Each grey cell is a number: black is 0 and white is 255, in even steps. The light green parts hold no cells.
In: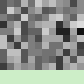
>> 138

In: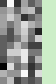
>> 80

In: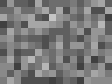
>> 166

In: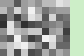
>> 157

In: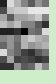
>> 231

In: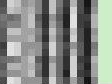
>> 147

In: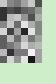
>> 148
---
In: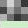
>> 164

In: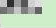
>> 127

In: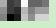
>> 129

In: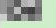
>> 78

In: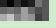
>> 104

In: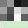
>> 83

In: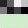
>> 24

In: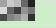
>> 63
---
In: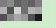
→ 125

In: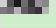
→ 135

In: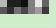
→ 99

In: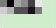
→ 233

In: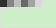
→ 216

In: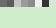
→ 52

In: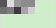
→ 140

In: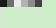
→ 66
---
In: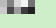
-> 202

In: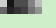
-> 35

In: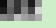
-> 121

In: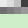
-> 64

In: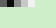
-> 96

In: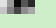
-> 196
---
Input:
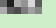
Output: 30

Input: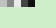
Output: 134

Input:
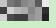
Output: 118

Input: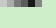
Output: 171

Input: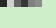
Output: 209

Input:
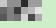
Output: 143
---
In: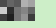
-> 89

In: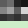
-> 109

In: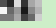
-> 51

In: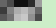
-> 16

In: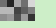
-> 168

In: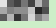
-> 66

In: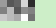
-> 100

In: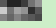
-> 60

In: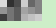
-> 205
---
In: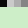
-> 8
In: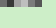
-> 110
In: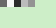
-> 105
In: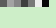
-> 92
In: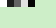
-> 255
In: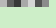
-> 184
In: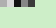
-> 175
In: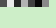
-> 79
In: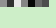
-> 145
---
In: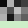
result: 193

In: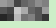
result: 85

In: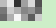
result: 148

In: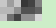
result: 82

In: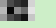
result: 104

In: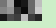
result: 105

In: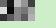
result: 118
